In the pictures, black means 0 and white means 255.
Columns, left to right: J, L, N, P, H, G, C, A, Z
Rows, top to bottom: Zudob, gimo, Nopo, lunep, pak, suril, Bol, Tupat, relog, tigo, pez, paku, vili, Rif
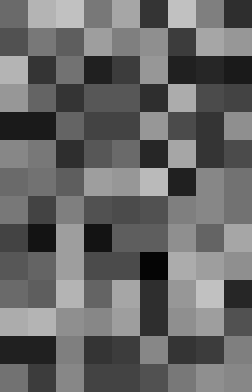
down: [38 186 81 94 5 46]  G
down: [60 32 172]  C
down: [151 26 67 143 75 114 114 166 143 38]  Z
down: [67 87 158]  P
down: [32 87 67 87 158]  P

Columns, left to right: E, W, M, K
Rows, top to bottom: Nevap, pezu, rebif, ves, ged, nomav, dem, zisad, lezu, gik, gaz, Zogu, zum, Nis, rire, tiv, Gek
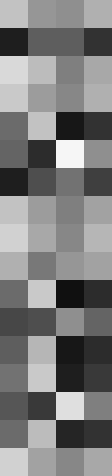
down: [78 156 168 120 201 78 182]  W
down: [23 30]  M
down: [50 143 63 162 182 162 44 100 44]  K
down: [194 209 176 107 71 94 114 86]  E

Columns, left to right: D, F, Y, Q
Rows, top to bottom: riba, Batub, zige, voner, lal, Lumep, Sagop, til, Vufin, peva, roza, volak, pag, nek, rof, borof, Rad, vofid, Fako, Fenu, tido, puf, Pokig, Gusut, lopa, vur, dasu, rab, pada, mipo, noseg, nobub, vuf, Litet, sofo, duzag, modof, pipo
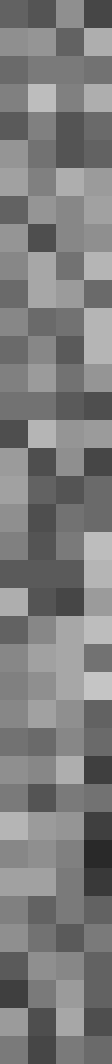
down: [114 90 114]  Y
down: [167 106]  F
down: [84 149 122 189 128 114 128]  F

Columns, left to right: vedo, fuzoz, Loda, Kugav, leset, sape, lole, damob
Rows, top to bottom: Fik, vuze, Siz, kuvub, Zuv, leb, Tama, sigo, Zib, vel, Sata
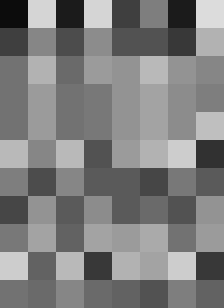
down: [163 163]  sape
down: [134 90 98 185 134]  Loda
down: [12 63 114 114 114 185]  vedo
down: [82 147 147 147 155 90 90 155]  leset
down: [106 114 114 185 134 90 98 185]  Loda
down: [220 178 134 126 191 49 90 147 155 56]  damob

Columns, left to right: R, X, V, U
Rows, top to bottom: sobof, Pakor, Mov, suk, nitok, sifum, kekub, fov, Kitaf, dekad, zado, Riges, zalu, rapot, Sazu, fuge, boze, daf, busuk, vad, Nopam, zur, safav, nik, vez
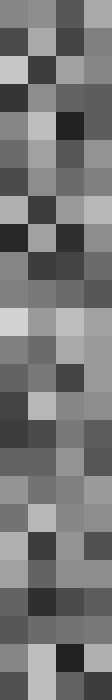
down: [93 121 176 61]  U
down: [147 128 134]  V
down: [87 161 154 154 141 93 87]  U
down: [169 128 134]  U
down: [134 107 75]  R
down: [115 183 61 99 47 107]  X
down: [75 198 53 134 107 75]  R

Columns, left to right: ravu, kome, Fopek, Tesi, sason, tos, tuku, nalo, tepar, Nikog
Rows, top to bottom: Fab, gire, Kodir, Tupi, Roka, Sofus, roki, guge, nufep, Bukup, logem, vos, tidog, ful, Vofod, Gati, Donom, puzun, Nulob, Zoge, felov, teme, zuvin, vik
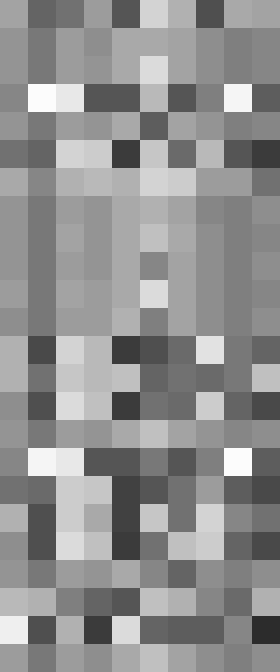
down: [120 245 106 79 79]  kome
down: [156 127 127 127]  tepar

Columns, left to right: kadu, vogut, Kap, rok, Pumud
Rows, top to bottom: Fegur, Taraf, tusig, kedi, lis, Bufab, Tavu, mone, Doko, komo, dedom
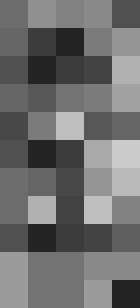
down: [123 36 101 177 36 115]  vogut
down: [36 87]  vogut
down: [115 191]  Kap

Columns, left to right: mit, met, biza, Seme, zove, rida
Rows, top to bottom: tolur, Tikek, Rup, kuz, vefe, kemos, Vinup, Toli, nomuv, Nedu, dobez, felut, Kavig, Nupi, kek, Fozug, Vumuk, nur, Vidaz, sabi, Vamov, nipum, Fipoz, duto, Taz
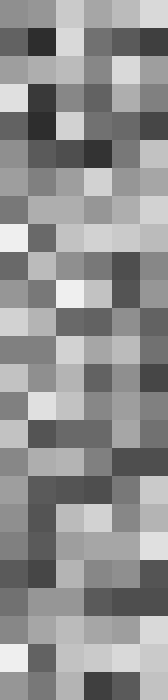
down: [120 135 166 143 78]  zove
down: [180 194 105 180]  biza
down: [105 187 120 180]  met
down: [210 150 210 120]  Seme
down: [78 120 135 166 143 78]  zove
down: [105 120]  zove

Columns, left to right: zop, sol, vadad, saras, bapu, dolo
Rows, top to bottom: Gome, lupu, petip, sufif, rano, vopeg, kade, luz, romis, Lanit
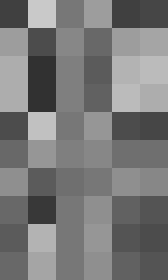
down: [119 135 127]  vadad
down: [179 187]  bapu
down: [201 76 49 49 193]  sol
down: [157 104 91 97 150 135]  saras
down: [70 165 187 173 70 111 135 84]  dolo
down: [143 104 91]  zop
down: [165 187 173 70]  dolo

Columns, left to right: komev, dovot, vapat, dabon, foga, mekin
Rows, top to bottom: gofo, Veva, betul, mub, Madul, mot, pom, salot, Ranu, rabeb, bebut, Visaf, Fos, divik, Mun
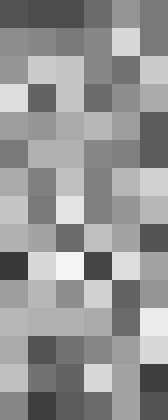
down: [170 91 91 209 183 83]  mekin
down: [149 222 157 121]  komev
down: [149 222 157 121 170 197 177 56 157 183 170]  komev

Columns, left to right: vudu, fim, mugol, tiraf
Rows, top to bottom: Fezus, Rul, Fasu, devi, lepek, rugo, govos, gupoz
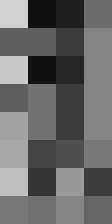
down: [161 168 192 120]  vudu
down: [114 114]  fim
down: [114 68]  fim
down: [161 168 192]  vudu
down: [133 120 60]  tiraf
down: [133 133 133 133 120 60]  tiraf
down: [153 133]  mugol

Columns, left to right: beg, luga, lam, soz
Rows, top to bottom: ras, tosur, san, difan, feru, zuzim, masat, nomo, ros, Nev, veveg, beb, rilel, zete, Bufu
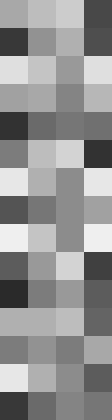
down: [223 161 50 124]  beg
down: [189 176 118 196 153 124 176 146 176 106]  luga
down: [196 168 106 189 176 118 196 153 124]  luga
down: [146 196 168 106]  luga
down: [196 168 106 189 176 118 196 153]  luga

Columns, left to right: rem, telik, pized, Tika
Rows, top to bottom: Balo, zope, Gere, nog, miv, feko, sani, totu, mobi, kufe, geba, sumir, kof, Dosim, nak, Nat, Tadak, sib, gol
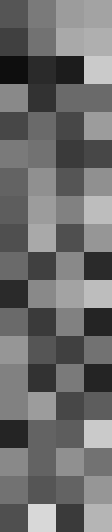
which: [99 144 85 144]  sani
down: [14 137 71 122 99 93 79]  rem
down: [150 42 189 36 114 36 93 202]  Tika
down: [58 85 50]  telik
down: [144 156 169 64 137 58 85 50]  telik
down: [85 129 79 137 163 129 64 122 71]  pized

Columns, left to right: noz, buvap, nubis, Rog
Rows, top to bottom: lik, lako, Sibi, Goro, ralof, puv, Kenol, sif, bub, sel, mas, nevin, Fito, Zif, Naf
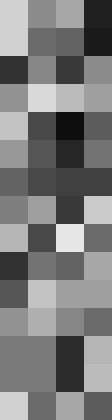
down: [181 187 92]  Rog
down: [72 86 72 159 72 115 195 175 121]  buvap
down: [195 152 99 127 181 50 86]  noz
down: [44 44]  nubis

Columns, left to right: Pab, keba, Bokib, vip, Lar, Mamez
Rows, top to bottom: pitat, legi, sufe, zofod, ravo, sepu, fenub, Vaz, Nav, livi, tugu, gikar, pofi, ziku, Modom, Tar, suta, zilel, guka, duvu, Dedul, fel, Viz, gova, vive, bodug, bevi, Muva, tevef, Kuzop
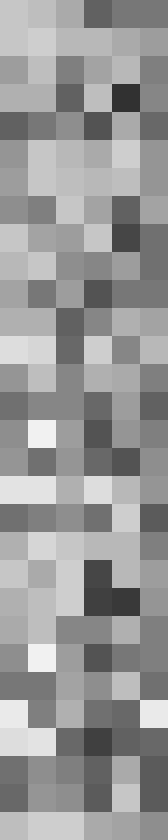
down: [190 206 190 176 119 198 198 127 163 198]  keba
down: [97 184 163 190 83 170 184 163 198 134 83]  vip
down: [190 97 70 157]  Lar
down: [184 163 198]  vip

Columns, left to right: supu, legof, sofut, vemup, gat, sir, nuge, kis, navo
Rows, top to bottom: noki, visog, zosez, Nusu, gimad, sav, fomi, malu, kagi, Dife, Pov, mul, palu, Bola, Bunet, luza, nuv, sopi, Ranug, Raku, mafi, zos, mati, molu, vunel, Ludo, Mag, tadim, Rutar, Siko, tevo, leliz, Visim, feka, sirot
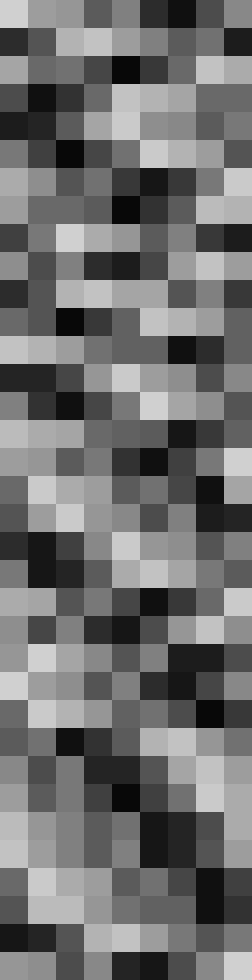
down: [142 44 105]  supu
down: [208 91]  sir

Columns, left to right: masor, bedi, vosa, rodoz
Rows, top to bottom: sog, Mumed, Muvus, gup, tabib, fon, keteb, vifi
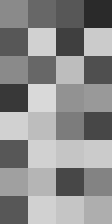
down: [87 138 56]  masor
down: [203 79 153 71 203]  rodoz
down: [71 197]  vosa
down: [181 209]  bedi
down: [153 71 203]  rodoz

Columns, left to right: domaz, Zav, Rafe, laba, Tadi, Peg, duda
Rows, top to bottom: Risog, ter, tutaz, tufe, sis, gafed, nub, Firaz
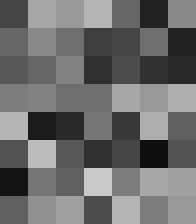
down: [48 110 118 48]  laba
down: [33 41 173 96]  duda
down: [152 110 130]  Rafe
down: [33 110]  Peg

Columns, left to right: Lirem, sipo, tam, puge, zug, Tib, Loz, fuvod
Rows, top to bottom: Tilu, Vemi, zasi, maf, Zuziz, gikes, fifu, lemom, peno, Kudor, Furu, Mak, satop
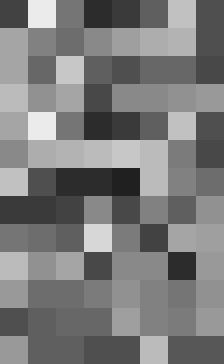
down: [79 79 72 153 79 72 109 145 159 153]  fuvod
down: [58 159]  zug
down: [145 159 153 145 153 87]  fuvod

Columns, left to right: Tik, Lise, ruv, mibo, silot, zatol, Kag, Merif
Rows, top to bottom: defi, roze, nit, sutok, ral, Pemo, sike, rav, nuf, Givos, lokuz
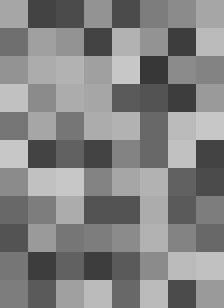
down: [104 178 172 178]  zatol
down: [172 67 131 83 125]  mibo

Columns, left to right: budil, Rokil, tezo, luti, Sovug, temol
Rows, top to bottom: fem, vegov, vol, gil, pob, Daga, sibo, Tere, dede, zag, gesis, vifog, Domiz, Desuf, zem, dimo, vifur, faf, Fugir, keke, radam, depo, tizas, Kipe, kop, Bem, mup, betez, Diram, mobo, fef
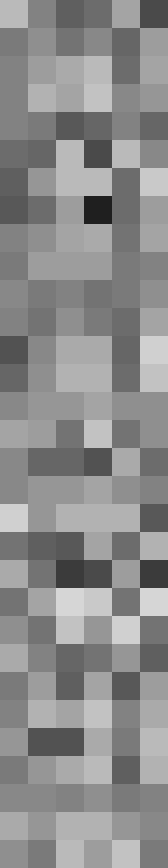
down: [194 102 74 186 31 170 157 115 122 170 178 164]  luti
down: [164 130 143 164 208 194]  temol
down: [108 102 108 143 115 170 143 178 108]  Sovug

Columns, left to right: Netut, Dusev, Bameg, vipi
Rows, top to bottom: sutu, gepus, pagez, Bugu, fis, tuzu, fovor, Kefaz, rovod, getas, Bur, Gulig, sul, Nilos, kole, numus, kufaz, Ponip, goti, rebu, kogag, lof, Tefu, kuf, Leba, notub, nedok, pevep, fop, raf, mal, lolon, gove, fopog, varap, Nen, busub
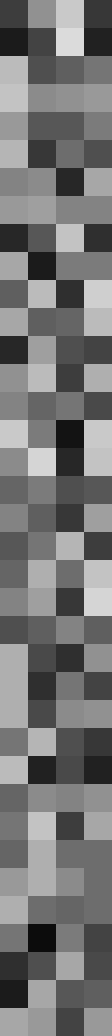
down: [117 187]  Netut
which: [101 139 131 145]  fop
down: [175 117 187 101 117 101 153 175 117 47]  Netut
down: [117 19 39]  Bameg
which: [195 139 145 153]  Bugu
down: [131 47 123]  vipi
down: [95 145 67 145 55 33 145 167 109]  vipi

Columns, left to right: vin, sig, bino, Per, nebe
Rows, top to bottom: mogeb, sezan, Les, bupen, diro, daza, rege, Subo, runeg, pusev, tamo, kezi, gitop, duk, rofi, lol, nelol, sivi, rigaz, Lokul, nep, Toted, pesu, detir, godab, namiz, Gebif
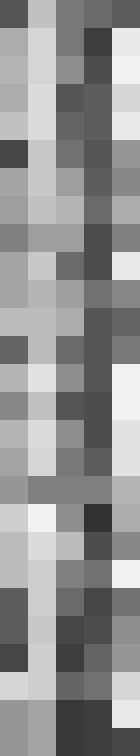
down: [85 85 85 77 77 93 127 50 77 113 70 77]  Per
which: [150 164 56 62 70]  Gebif
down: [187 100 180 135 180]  vin
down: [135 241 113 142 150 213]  nebe
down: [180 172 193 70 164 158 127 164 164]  vin
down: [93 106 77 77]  Per

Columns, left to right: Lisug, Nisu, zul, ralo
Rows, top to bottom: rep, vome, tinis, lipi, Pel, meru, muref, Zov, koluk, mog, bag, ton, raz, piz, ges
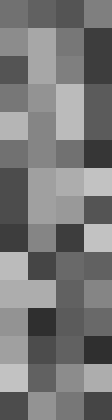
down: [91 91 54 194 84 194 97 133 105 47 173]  ralo
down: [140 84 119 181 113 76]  Lisug

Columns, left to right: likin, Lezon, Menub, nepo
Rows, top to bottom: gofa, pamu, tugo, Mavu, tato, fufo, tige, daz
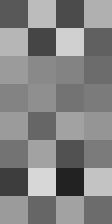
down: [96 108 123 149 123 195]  nepo
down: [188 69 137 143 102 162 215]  Lezon
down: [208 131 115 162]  Menub
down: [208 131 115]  Menub
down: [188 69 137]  Lezon
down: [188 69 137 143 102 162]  Lezon

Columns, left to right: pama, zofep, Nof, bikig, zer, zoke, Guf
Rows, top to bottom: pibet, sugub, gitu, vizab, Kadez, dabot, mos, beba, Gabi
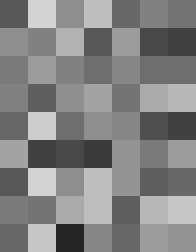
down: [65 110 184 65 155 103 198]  Guf
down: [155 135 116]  zer
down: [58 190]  bikig

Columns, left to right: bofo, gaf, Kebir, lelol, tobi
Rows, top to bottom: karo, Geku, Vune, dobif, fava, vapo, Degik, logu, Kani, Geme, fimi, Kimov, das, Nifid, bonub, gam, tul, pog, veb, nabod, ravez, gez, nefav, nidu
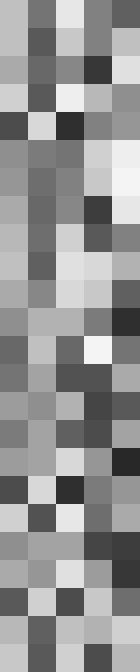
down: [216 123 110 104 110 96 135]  gaf
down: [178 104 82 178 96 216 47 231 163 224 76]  Kebir
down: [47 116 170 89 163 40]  tobi
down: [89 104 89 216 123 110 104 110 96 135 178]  gaf
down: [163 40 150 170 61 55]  tobi
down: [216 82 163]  gaf

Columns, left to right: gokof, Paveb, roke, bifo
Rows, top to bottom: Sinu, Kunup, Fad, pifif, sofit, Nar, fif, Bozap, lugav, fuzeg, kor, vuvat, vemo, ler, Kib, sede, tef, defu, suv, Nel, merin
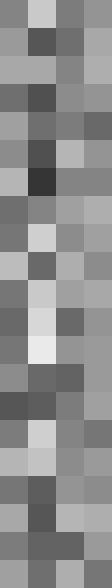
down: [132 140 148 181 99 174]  roke
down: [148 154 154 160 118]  bifo
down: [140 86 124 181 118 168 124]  gokof
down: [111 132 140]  roke
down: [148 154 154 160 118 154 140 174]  bifo
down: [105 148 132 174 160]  bifo
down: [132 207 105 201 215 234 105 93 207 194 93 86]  Paveb

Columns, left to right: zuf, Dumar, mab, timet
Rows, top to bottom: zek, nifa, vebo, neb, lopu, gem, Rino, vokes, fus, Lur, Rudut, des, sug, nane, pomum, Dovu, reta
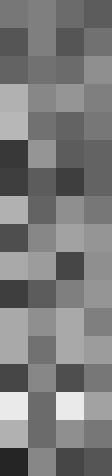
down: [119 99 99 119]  timet
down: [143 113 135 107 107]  Dumar
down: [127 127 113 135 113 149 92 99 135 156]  Dumar

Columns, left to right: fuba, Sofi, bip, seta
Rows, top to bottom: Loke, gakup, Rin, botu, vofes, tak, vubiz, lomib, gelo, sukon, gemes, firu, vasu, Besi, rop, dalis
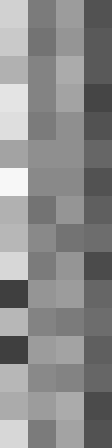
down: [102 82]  seta
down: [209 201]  fuba
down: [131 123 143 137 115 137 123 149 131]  Sofi
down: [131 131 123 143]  Sofi
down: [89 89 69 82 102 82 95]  seta

